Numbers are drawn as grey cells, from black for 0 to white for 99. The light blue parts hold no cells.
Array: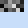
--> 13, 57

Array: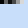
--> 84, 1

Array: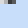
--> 35, 85

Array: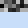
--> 73, 62

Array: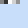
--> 57, 51

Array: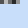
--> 57, 32

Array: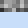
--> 45, 17

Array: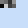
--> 58, 3

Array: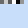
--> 58, 41
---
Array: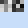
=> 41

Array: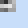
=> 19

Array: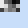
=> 41

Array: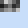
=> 79

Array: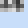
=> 31

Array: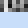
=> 84

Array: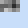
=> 55

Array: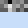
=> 41
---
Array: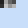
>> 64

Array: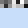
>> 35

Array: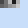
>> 45

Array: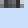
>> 24

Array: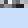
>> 30

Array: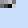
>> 63

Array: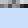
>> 74

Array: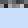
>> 34
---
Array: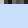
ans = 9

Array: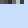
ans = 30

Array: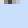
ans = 87

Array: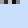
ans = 62

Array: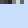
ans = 25

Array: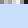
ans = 65

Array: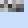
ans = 75

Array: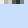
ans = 69

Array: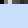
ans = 85

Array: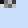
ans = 25
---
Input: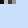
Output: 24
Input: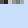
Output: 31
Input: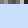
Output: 32
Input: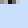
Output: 39
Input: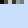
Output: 20
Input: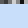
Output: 23
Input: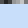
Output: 25
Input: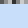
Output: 35
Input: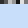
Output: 18
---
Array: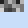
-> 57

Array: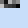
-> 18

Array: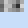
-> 18

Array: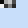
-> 51

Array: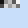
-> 80

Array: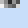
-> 36

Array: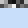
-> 46
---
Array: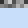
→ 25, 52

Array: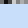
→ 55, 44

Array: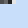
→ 89, 30

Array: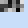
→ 86, 19

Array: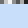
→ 13, 43

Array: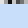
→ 72, 88
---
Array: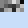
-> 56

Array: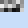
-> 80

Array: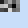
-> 45

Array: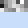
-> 64

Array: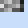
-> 17

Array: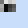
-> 39

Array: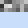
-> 42
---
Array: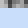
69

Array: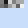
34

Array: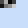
46

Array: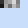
66

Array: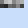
15

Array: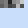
48

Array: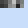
26

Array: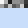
34
